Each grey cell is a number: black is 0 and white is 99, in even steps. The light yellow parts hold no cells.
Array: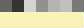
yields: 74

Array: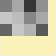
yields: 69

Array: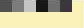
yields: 43

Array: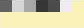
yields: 29

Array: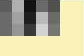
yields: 81

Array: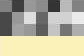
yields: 45

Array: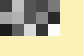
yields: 20

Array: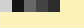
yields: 26

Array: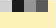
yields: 58
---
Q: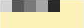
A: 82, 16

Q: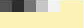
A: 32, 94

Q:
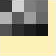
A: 22, 7

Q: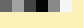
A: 40, 95

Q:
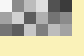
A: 96, 63

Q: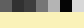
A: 37, 84
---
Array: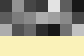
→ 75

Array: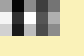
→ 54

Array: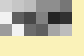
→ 73

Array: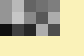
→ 30

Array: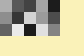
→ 51

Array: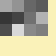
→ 49

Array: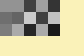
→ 10

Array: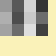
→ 25
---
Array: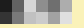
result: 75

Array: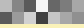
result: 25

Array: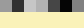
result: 69

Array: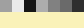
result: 67

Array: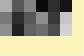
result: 38

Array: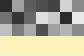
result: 31

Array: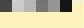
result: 71

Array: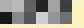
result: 33
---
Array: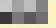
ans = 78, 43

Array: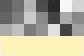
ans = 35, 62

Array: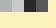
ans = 69, 34

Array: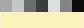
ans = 65, 5

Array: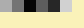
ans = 67, 81

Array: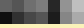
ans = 38, 66
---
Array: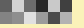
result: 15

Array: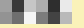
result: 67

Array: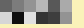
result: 71

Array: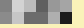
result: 37

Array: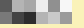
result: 92

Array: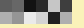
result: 16

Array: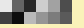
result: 80
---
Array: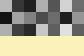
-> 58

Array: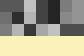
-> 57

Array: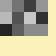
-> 19

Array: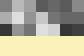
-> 40

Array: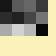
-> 45

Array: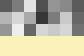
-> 40

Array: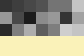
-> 63

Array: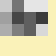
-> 23

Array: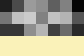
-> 33

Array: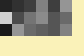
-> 41
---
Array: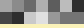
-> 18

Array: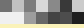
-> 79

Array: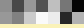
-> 2

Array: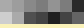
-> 16

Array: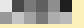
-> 12

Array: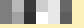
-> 40

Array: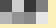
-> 49
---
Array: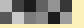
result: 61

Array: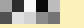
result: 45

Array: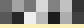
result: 25

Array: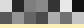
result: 76

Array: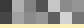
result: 45

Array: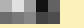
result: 30

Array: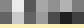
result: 25
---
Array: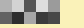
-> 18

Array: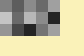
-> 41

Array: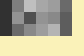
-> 57

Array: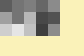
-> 45

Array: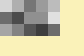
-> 29

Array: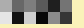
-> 7

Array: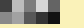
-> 63

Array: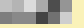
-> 53

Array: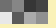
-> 35

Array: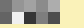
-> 93
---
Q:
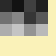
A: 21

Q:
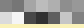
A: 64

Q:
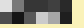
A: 21

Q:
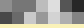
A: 46

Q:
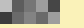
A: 46

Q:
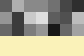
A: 78

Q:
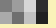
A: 83

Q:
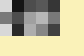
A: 62

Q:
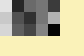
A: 19

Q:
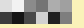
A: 54
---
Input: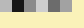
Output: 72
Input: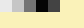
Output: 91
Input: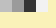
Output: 74
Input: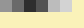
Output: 58
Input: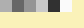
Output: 68
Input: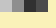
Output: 76
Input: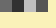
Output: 41
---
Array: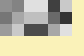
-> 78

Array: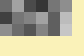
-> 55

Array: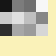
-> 96

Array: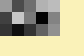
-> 73

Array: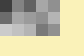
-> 56

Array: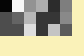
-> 49
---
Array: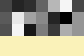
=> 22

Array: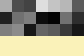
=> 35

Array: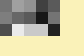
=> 78

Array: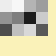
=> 74

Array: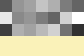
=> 81

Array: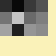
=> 12
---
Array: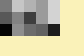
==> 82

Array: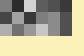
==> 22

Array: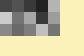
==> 70

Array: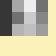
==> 44

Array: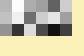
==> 80

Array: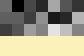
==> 20

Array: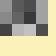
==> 63
